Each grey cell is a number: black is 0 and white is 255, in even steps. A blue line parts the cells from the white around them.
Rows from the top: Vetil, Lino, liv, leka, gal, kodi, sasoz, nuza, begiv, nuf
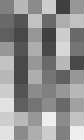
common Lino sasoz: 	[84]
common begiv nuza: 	[139]
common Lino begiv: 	[194]
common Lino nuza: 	[105]
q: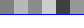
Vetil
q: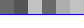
Lino

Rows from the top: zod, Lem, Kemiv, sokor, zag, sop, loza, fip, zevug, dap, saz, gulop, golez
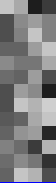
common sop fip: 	[78]
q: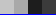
zod
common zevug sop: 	[99]
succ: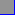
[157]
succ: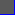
[99]
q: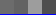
sop
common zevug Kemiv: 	[197]

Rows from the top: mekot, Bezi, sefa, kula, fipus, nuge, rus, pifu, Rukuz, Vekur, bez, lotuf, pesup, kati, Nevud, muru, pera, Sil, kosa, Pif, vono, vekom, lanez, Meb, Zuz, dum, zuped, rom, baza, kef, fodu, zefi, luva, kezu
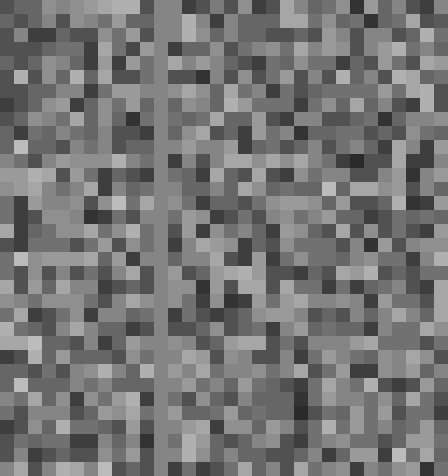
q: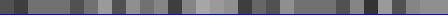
Sil
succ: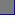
[81]
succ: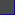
[154]

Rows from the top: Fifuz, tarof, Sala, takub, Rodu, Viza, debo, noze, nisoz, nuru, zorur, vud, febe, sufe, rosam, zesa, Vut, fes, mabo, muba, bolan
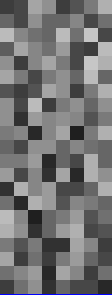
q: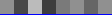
noze
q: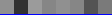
nisoz
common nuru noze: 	[122]
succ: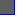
[165]

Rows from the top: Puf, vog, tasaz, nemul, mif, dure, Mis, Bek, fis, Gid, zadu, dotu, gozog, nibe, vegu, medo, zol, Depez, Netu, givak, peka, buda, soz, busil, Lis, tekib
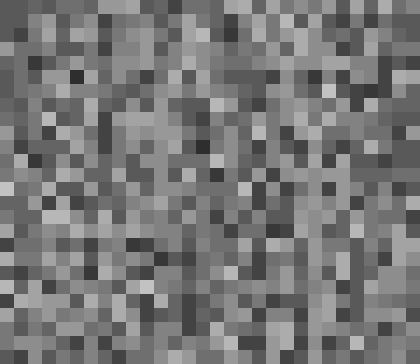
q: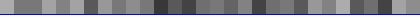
Netu
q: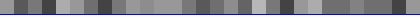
Gid

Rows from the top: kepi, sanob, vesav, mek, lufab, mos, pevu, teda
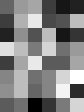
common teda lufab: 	[91]
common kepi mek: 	[154]
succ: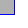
[233]
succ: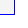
[42]

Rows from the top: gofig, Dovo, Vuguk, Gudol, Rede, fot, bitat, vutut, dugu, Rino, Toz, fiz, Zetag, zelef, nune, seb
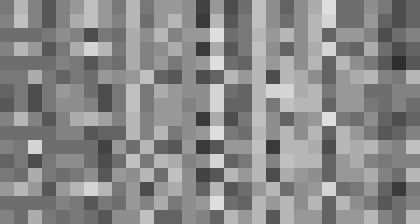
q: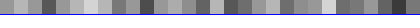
zelef
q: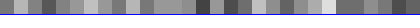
gofig
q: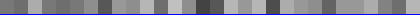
Zetag
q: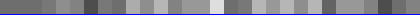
Vuguk
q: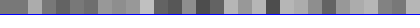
fot
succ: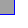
[130]

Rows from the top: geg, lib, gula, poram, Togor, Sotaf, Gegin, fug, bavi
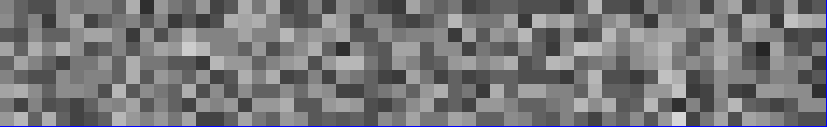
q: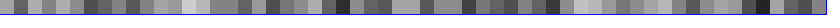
poram
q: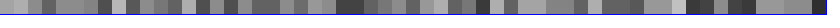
Gegin
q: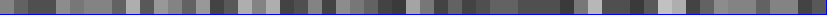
Sotaf
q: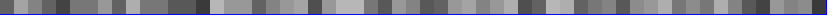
Togor

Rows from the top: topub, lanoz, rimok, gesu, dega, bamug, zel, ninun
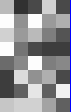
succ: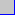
[209]
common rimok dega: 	[126]
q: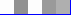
lanoz
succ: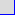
[145]
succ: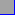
[96]

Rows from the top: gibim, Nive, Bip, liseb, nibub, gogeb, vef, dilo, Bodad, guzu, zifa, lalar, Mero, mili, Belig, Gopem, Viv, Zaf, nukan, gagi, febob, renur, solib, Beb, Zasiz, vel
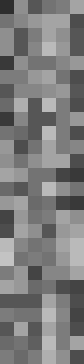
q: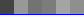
Gopem
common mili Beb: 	[86]
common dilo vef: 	[86]
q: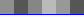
liseb
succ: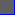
[186]
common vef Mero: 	[152]

